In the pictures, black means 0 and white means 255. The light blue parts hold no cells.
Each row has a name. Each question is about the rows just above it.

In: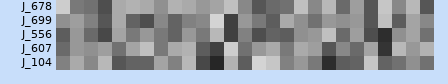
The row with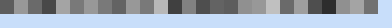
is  J_556
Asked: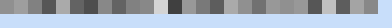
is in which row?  J_699
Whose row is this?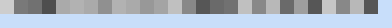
J_678

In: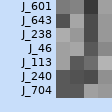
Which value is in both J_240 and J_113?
[89]
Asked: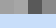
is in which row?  J_46
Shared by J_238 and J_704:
[152]
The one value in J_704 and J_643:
[152]
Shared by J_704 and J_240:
[89]
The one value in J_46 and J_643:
[166]
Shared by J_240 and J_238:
[76]

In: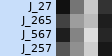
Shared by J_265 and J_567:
[30]
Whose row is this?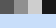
J_257

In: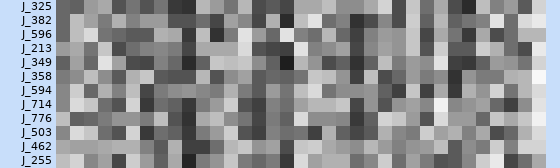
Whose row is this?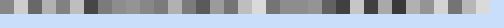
J_594
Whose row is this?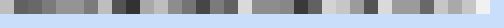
J_776
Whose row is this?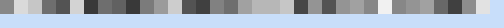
J_714
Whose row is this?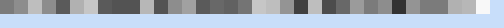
J_358

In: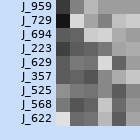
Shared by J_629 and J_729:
[217]
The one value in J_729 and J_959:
[129]
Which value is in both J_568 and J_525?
[121]
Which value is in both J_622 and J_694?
[92]
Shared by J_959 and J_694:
[157]
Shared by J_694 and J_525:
[92]
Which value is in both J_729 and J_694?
[204]

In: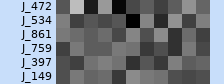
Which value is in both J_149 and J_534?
[72]
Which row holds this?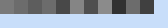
J_861
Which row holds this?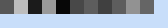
J_472
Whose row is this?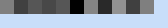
J_534

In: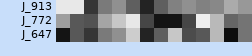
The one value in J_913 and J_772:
[232]
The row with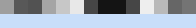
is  J_772
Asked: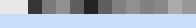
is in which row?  J_913

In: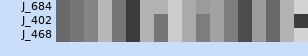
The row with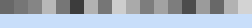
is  J_468

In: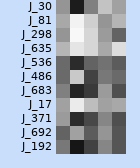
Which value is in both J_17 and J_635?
[168]
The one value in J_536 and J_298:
[99]
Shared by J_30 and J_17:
[161]
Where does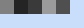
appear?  J_683
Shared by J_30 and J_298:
[149]

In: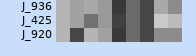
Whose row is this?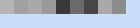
J_936
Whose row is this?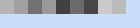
J_425

